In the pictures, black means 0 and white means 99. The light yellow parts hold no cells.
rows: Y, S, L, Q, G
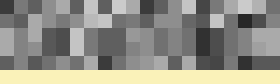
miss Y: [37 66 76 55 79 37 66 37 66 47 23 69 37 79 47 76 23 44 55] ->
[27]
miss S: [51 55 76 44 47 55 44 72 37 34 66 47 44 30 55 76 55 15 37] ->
[40]
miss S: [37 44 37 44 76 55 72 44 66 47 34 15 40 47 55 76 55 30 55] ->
[51]
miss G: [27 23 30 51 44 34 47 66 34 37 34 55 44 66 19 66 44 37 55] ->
[59]
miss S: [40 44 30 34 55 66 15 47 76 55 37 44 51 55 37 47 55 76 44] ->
[72]
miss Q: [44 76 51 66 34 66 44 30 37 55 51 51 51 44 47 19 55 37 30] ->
[62]

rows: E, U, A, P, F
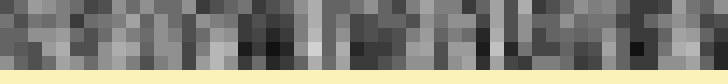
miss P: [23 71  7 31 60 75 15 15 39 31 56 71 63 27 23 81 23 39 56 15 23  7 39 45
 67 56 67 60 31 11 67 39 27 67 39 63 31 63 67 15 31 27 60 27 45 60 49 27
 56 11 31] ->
[35]
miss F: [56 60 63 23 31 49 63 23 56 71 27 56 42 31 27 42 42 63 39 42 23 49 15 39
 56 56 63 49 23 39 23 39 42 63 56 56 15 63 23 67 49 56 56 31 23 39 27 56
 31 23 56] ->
[19]
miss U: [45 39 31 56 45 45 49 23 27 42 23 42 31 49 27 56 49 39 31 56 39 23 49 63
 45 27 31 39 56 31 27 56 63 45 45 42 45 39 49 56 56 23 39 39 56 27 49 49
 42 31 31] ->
[67]
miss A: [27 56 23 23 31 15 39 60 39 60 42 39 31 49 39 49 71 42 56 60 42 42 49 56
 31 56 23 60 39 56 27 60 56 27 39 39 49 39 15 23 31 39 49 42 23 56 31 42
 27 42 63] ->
[67]
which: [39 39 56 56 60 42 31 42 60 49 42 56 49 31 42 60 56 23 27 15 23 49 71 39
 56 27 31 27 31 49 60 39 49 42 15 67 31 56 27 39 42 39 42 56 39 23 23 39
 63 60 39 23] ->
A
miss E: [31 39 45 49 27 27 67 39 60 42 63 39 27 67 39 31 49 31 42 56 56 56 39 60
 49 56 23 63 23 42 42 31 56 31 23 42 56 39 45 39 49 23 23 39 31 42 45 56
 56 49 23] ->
[52]

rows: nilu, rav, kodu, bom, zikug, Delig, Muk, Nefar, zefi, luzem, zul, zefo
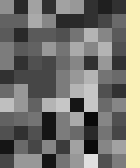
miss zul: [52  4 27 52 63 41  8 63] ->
[23]
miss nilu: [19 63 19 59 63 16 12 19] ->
[56]
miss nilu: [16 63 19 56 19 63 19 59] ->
[12]
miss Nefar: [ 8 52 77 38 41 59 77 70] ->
[74]
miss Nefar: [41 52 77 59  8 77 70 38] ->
[74]

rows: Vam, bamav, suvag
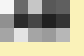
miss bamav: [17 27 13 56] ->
[20]
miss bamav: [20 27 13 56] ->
[17]
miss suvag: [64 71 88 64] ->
[60]
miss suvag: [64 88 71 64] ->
[60]
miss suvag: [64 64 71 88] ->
[60]

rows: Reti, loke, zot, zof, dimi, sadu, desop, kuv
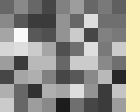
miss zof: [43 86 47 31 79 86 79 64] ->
[83]
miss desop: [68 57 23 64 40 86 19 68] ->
[76]
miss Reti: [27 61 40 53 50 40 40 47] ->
[37]
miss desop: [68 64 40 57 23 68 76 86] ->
[19]

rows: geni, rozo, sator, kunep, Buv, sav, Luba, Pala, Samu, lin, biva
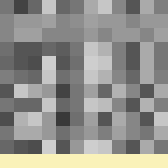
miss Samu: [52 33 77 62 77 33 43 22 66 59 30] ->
[69]
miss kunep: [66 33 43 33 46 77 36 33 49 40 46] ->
[69]
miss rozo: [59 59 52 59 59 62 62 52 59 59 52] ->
[55]
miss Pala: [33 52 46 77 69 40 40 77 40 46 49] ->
[73]
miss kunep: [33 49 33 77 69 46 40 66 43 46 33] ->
[36]

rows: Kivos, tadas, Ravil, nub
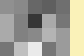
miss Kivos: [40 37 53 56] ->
[43]
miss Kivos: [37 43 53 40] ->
[56]
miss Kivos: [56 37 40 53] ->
[43]

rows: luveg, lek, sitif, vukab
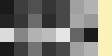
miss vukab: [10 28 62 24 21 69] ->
[45]
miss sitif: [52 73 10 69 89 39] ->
[85]
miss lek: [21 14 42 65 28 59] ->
[17]
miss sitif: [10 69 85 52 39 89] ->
[73]

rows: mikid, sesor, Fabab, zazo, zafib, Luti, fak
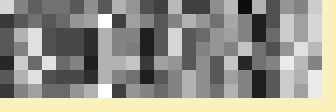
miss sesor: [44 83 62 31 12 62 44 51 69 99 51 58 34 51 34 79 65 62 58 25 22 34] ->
[41]
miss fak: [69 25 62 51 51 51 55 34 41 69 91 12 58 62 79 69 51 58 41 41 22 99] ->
[44]
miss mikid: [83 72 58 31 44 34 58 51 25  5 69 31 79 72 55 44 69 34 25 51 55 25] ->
[37]
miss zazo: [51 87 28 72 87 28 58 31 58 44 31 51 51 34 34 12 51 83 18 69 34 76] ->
[48]
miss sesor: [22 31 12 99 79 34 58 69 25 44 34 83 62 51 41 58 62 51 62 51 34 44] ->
[65]

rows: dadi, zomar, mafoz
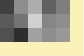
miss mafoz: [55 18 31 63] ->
[59]
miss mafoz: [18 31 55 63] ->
[59]

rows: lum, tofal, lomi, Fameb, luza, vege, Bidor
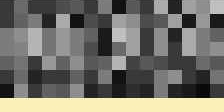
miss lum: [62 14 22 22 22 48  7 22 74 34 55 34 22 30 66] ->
[41]
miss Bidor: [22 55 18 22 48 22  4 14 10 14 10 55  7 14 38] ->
[34]
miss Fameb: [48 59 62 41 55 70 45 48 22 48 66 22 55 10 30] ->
[51]
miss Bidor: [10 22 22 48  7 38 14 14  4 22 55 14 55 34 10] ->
[18]
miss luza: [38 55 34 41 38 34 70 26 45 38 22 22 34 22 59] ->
[30]
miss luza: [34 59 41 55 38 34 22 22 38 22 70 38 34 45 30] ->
[26]

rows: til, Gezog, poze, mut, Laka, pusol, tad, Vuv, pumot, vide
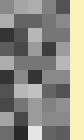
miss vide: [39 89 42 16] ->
[36]
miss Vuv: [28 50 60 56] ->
[46]
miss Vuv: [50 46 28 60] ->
[56]
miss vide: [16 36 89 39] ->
[42]

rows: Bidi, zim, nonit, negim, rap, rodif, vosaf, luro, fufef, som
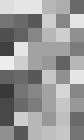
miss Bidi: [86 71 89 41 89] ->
[67]
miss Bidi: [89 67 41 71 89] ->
[86]
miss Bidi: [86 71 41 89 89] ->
[67]

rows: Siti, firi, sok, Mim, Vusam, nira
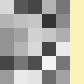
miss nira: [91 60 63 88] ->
[42]
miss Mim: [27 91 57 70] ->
[84]
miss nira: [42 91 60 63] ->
[88]
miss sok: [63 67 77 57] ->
[81]
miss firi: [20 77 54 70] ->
[74]
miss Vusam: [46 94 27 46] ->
[30]
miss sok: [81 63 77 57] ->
[67]

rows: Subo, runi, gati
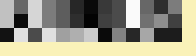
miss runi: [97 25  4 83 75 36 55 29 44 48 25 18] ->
[1]
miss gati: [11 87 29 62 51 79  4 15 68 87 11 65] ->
[7]
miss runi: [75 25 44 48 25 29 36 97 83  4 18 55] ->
[1]
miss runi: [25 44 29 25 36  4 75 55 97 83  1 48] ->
[18]
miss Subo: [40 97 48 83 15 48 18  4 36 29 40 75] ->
[22]
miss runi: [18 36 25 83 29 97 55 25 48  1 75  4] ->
[44]

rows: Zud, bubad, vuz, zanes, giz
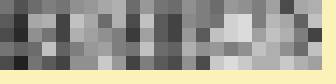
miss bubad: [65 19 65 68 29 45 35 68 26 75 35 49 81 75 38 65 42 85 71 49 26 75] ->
[53]
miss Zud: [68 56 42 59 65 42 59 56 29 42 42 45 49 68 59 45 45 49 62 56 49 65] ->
[32]
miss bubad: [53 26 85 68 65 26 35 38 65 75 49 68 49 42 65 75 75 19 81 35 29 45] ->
[71]
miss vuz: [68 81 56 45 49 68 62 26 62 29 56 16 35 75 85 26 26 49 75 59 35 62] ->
[23]

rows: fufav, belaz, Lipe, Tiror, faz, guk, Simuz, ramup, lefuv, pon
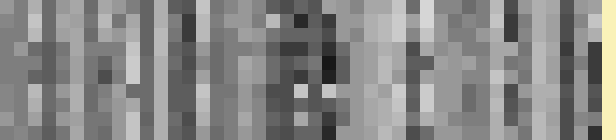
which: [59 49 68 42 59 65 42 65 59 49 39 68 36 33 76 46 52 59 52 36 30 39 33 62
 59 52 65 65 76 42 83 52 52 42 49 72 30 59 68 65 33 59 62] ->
fufav
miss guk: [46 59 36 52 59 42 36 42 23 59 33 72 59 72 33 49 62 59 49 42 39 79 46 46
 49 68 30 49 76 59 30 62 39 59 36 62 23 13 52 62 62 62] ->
[26]
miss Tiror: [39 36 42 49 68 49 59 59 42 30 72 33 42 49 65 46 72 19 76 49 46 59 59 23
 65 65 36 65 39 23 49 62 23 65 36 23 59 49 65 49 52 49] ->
[55]

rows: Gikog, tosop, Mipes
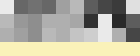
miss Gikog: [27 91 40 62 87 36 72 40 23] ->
[44]
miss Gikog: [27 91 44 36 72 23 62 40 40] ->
[87]
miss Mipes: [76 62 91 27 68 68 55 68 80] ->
[72]
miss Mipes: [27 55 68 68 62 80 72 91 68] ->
[76]
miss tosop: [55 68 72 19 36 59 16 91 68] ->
[65]
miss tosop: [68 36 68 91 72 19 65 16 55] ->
[59]

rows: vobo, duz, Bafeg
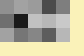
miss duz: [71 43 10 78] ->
[75]
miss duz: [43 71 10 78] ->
[75]
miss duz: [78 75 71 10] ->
[43]
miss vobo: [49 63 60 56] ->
[29]
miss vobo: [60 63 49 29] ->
[56]

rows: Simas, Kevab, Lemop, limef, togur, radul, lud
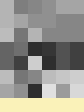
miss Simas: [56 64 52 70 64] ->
[49]
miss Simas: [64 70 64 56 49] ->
[52]
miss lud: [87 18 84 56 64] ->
[60]
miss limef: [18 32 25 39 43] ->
[21]
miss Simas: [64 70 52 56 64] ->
[49]
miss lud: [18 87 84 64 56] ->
[60]
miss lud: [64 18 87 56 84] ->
[60]

